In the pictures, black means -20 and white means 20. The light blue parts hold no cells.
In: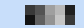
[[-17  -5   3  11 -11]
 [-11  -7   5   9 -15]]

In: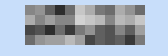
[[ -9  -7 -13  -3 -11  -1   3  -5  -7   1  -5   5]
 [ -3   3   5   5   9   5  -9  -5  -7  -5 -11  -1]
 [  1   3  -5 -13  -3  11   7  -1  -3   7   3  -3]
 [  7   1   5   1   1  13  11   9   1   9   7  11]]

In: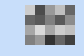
[[ -4  -6   0  -6   2]
 [  0   4 -12  -4 -10]
 [  6  14   6  12  10]
 [ 12  -8   4  10  -4]]

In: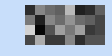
[[-13   1  -3  -5   9 -15 -13  -5]
 [ -9   7 -11 -11   1 -13  -7  -7]
 [ -1 -15   1  -3   3  -3  -5  -9]
 [ 13 -19  -7   5  -1   5 -11  -9]]

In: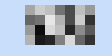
[[ -4  -2  16   8  -8  12 -12]
 [  4 -18  14  10 -14   2  -6]
 [  6  12  10  -2  -8  10   4]
 [  8 -16 -14   0  14  -4 -12]]

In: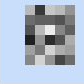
[[-15   3 -13  -7   7]
 [ -7   9  17   1  -5]
 [ -3  -5  -5  -7  -1]
 [  1  13   3  -9  -3]
 [  5  -1  13   7   5]
 [  9 -11  11   9   3]]

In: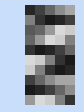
[[-16 -14 -10  -4   2]
 [-14 -10  -4   2   6]
 [-12 -16 -14 -10  -4]
 [-10  -4   2   6   6]
 [ -6  -4   4  14  12]
 [ -4   4  14  12   0]
 [  0 -12 -16 -14 -10]
 [  4  14  12   0 -12]
 [ 12   0 -12 -16 -14]
 [ 14  12   0 -12 -16]]

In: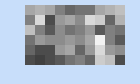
[[ -8 -10  -8  -6  -2   0  -4  12  10  -8]
 [ -4  -8  -8   4   6  -4   4  14   4   2]
 [ -2   4   2   2   4   2   6  18   0  -6]
 [  0  14  -8   4   6   2  14  12  -4   8]
 [  6   8   6   0  -4  -2  -2   6   8  10]
 [ 10   0  -6   2  -2   0   4  -6   0  -2]]

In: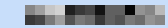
[[-11  -9  -1   5  -7  -1  -3 -11  -5  -7  -1  -3   3   1]
 [  1   5  11  13 -15 -11  -9 -17  -5  -5 -19   3   1   9]]
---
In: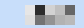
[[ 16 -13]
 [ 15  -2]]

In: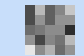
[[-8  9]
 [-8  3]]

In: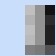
[[10  3]
 [ 8  3]]

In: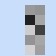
[[  4   3]
 [-15   6]]

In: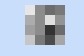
[[16  2]
 [ 7  2]]

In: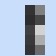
[[-12   0]
 [-13  -9]]

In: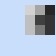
[[ 13   6]
 [ 10 -10]]
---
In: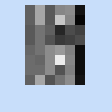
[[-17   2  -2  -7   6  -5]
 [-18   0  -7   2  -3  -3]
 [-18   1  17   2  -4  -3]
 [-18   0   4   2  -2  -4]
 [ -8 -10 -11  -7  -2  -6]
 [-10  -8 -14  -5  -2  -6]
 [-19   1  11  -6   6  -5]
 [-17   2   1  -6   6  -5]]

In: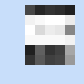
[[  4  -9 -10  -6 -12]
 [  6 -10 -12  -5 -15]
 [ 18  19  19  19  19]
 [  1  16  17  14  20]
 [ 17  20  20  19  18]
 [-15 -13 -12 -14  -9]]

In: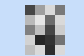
[[ 14 -13  14  10]
 [ -2 -12 -14  13]
 [ 12  -9  10   0]
 [ 14  -3  16   9]
 [ -1  14   5  -9]]

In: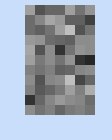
[[ -2   0  -1  -4   0  -2   2]
 [ -3   1   2   4   1  -4 -12]
 [  7   0   5  -1  -4  -6   0]
 [ -4  -9  10   2   1  -7   2]
 [  2   1  -4  -5   0  -2   0]
 [-14 -12   3  -2   2  -1   5]
 [  2   3  -2 -12   2  -7   6]
 [  2   2  -5  -4  -3   3   4]
 [ -2  -7  10   5  -2  -5  -3]
 [-10  -5  -5   4   6   1  -3]
 [  3  -2   5  -4  -4  -7   5]]

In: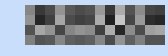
[[ -7  -7   0  -5   3  -8   1  -5  -6  -5   1  -6  -7   0]
 [  6   5  -8   2 -14   7 -10   2   3   1  -9   3   6  -7]
 [-14 -13   4  -9  11 -15   7  -9 -10  -8   6 -10 -14   3]
 [-10  -9   2  -7   7 -11   4  -7  -8  -6   3  -8 -11   1]]

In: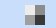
[[-11   5]
 [  2  17]]

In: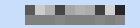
[[  1   0   1   0   0   0   1   0   0   0]
 [-14  13 -10   7   8   6  -9   8  12  -6]]

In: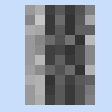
[[  0  -7 -11  -6 -10   7   4]
 [ -1  -7 -11  -6 -11   8   4]
 [ -5  -6 -10  -5 -12   8   7]
 [  8 -12  -3  -7  -4   2   5]
 [  1  -8 -11  -5 -10   9   4]
 [  1  -8 -12  -9 -10   2   4]
 [  9 -12  -2  -7  -3   1   4]
 [ -5  -5 -12  -6 -11   6   7]
 [  6  -6 -12  -3 -11  11   1]
 [  0  -7 -11  -6 -10   7   4]]

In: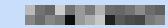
[[  1  -1  -9  -8  -6 -15  11   7   4 -18  -1   1  -3   1]
 [ -5  -3   2  -2  -4  -3   8  -1   4  -2  12  -4  -2   9]]
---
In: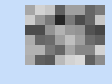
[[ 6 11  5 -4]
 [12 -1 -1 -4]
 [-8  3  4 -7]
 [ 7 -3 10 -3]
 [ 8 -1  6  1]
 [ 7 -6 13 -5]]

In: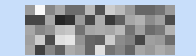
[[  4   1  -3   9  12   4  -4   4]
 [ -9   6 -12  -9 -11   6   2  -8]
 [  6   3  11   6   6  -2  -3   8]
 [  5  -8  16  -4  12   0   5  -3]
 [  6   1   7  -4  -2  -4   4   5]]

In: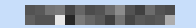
[[ -7  -2  -9  -8  -3  -7  -3  -8]
 [ -5  -7 -14  -4 -10  -9  -7   7]]

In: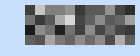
[[-10   0   3  -6   3 -13]
 [ -2  -6  14  -5  -6   5]
 [-16  -2  -2   2  -3 -11]
 [ -5   6  -4  -3  -8  -5]]

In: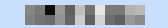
[[  1 -18  -5  -2  -1   8]
 [  0  -3  -4  -5  -3   4]]

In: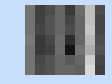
[[ -2  -8 -11  10]
 [ -2  -7  -9  10]
 [ -2  -7  -8  11]
 [ -1  -9 -13   9]
 [ -2 -10 -17   7]
 [ -2  -7  -6  12]
 [ -2  -7  -4  14]]

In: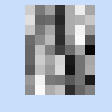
[[ 12   5   7   6]
 [ 15  -3   7  11]
 [ 11   6   7   5]
 [ -3   9   3  -7]
 [ -4   0  -3 -19]
 [ -4   6 -16   6]
 [ -6   4 -17   7]
 [  4  -1  -6 -16]
 [  2   7 -13   0]]
